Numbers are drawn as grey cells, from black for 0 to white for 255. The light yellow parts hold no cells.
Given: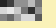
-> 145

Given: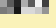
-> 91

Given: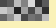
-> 217

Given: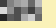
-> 171

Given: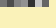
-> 49

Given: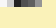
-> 81

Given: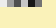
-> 199

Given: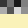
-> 113

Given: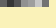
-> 158

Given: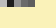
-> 147
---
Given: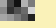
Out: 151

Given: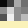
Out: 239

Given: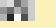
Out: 40

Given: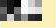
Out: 207

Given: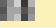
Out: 165

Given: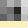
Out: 126

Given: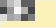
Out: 164

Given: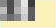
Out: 109

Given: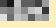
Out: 110
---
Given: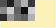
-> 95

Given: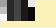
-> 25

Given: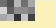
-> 198

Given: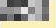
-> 171

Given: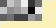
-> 155

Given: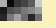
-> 39
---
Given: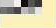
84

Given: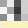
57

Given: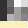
162

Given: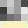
157

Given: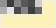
74

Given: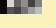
67

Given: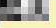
79
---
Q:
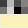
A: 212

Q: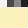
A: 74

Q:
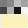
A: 176

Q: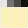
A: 115

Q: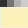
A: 116

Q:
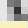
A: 191

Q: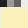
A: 155

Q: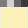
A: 210

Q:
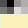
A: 91
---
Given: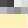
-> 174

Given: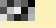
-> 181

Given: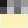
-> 195

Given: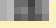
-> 133

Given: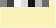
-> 106

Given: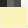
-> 245

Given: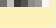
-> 248
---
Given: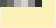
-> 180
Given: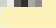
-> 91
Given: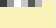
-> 255
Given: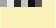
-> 45
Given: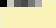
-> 90
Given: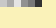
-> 228
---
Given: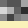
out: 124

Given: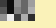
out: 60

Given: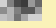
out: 115

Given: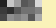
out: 130

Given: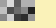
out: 61

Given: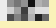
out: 131

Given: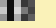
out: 173
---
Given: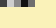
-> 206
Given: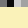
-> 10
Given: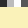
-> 188
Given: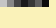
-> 135
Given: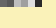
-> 88
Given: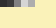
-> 59
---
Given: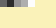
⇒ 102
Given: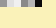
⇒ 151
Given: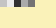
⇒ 196
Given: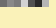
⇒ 109
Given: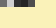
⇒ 109
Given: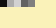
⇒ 14
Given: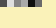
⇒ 78
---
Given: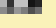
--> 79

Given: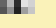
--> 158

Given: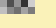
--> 163

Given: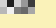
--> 105

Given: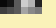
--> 136

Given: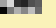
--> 189

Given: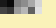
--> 97

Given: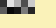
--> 122

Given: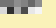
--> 231

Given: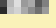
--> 112
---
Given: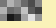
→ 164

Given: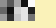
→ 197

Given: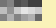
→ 160

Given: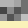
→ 84

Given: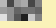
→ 30

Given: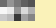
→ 55

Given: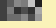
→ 136

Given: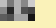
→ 163

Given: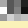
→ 209

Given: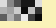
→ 233
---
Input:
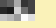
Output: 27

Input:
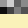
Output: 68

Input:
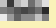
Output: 111

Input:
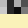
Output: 40

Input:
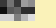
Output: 88

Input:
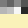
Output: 194
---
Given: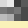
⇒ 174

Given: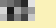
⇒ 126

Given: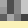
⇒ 166

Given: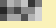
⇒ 82

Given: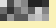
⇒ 179

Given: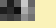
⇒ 71

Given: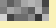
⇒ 137

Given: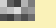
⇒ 110

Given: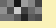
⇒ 35
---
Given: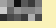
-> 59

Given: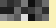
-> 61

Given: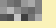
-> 169

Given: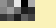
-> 0

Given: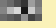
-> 157

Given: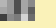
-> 165
